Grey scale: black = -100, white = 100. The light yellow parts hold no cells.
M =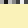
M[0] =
34
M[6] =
-43
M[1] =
-81

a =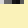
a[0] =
69
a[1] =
-18

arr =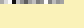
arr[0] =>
33
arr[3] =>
-87
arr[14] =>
16
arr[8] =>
49
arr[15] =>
28

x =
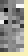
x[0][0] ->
-36
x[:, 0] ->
[-36, -18, -32, 46, 45, 88, -1, -15, -45, 0, -17, 9, -49]
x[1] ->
[-18, 0, 10, 3, 96, 93]
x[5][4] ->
-16
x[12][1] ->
-35
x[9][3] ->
23
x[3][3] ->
-13
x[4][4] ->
-1
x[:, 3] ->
[7, 3, -17, -13, 20, -49, 34, -14, 8, 23, 3, 11, 2]
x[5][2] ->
10
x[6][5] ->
-58
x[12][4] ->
27
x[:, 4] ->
[23, 96, -51, -26, -1, -16, 36, 5, 29, 50, 45, -1, 27]
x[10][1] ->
-11
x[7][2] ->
10

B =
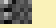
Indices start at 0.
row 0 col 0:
8
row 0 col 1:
61
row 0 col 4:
-36
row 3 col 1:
35
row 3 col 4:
-59
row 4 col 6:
-45
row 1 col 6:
-40
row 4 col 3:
-60
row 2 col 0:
-48
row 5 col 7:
-60
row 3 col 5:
-18
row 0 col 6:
-42
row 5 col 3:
-34
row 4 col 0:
-23

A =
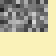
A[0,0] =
-12
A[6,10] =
-24
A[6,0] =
-9
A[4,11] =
10
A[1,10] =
-14
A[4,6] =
35
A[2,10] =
-36
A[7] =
[17, -15, 8, 45, -14, -19, -44, 33, -36, 23, -54, 6]
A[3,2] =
-33
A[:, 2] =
[-50, -1, 35, -33, -21, 35, -15, 8]
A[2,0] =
-74
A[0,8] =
-6
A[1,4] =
-57
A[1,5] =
-24
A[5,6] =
11
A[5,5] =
29
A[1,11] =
12
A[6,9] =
-12
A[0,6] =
34
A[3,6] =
-32
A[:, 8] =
[-6, -5, -8, 57, 30, 69, 26, -36]
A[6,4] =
5
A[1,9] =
-18
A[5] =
[-56, -42, 35, 39, 46, 29, 11, -59, 69, -13, -16, 30]

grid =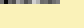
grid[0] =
-12
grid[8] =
63
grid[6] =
-36
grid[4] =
29
